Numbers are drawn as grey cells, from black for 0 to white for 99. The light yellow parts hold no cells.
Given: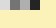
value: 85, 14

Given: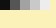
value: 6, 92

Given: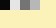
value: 3, 71

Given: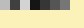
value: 73, 46

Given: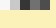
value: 96, 30

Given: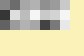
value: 52, 90

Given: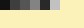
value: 7, 75
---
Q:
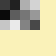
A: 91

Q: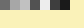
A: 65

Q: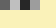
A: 74

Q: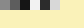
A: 36

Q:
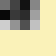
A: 57

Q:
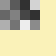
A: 45

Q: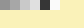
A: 65

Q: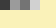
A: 60
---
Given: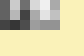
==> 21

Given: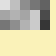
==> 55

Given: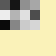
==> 52

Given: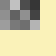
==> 47

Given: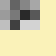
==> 25

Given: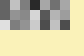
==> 49

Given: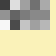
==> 29
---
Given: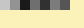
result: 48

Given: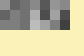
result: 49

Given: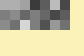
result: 59

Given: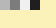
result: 93

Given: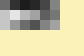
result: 51

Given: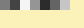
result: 39

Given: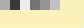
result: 58
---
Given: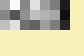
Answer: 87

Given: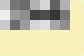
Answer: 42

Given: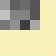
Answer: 56

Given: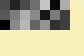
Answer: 53

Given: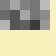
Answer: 33

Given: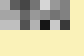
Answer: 74
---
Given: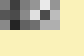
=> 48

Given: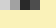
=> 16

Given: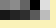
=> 39

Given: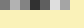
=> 51

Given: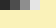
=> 55

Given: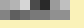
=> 83

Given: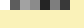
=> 63

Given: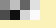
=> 39

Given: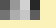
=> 81
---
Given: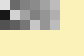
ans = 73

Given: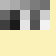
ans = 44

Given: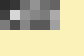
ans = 39

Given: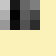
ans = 49

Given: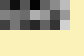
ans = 73

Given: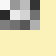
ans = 20

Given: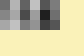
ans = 48

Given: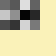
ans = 38

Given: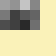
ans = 52
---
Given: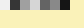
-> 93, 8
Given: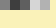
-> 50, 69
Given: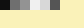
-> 6, 33
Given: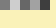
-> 48, 24
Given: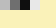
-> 73, 90
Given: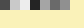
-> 29, 56
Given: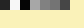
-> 14, 27
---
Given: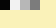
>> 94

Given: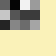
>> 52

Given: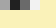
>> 13

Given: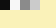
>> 96

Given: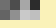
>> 56

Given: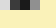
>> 23

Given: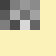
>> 30

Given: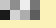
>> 82
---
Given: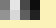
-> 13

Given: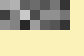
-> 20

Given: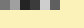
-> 37

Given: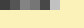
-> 75

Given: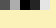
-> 89

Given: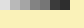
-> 18

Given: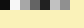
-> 56

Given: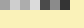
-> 20

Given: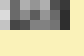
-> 18
